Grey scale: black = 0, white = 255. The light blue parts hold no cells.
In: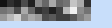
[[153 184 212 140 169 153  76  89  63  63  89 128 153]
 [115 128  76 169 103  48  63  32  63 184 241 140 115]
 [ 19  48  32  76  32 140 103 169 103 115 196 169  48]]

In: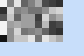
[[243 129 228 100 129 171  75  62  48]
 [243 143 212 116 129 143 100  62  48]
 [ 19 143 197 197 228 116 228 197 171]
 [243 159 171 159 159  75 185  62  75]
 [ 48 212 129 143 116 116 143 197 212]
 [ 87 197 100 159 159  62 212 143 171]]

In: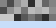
[[ 75 143 174 117 187 174 187 143]
 [131  75 143 174  46 187 102 131]
 [199 199  46  88 117  88  46 117]]

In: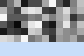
[[ 63 117 181  23  75  75 167 246  90  36 129 193]
 [218 206 167 246 117 141 181  51 153 141 167 105]
 [246  90  90  90 129 117 181 129 167 193  51 105]
 [181 105  63 206 230 218  63  51 167 218 141 181]
 [ 23  63  51  36 206 193  75  63 167 141 129 167]
 [ 90  51   8 141 230 246  51  23 153 230 117 193]]

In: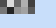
[[119  36 148 162  91]
 [ 77 219 103 176  64]]

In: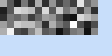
[[ 31  89 217 205 190  77 217  89 205 119 159  63 147  47]
 [159 119 205 190 190 147  47 174 119  89 254  77  31  77]
 [ 47 119 104 133  63 104 159 147  89  31  17 217 190 159]
 [174 242  77  63 133 190  89 104  17  63 119 133  17 133]
 [174  89  31 119  47 174  47 147  63 104  63 229 104 147]]

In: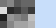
[[ 73 134 163 163 179]
 [ 30 150 134 118 192]
 [118 134  87 102 102]
 [220  42  57  87  57]]

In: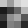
[[196 155 208 224]
 [ 56 143 167  86]
 [ 26 128 116  41]
 [ 26  56 102 182]]
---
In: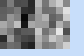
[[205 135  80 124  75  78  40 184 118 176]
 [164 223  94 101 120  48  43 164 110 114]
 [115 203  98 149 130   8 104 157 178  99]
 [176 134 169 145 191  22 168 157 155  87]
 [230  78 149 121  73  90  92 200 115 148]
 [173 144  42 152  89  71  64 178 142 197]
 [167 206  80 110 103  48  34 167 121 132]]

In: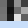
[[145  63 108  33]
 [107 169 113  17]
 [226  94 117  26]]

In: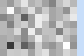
[[214 184 176 154 192 228 177 192 162 132 190]
 [146 221 183 251 159 184 222 163 203 166 178]
 [200 233 134 154 192  95 162 236 224 166 178]
 [173 159 183 130 192 206 162 236 193 149 214]
 [200 184 183 179 217 139 237 163 193 192 130]
 [187 159 169 179 167 139 177 236 183 192 226]
 [255 147 169  57 184  95 132 207 162 149 178]
 [214 196 162 203 200 206 162 207 224 166 178]]

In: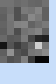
[[101 112 115 115 106 111 103]
 [132  96 100 111  80 122 117]
 [122  96  95 118  80 100 136]
 [111 121 100 115 131 134  99]
 [132  96  95 115  77 115 122]
 [ 38  31 105  88  91 122  71]
 [206 121  20  84  59  81 103]
 [122 137  95 145  84  74 117]
 [  6   6 105  80  88 126  57]]

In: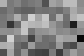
[[188 139 177 121 132 111 120 127  81 163 151 187]
 [169 148 107 123 105  96  97 115 112 117 108 127]
 [177 194 118 132 174 125 207 164 199 112 173 112]
 [ 28 152 120  53 108 194 182 178 191 151 129 107]
 [126 138 143 141 152 197 117 145 148 159 137 141]
 [159   8  98 209 122 130  66 135 109 116 169 158]
 [ 74 140 173 179 106  91 156 109 110 101 152  87]
 [158 131  79 166 100 145  78  68  64 123  59 123]]

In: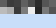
[[ 85  99  93  59  64  95  74  43]
 [120  83 187 173  58 123 236  37]]

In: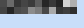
[[212 175  74 106  54  69  59  92  38  57  36]
 [ 62  46  67  37  74  80 139 122  71 168  53]]

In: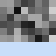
[[ 97 167 155 158 108  62  77 125]
 [108 205 119 147  15 187  98 116]
 [ 95 161 108  60 136 121 167 166]
 [145  94  75  84  94  36  29 165]
 [109  50 126  86 173  78  61  86]
 [ 74 208 152 146 181 149 100  25]]

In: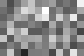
[[ 97 242 134  77 116 160 196 132 142 158 100 118]
 [106 167 111  91 153 219 198 168 255 111 140  93]
 [236  98  98 124 173 162 118 207 231 117 207 140]
 [ 93 148 122 179 105 108 130 112  84 169 105 147]
 [136  69  96 205 158 207  90  90 107 138  84 169]
 [105 180 197  89 168 156 164 169 122 206 142 183]
 [ 76 102  92 127 105 171 109 143 124 169 100 154]
 [228 128 115 200  89  37 123 124 129  73 196  98]]
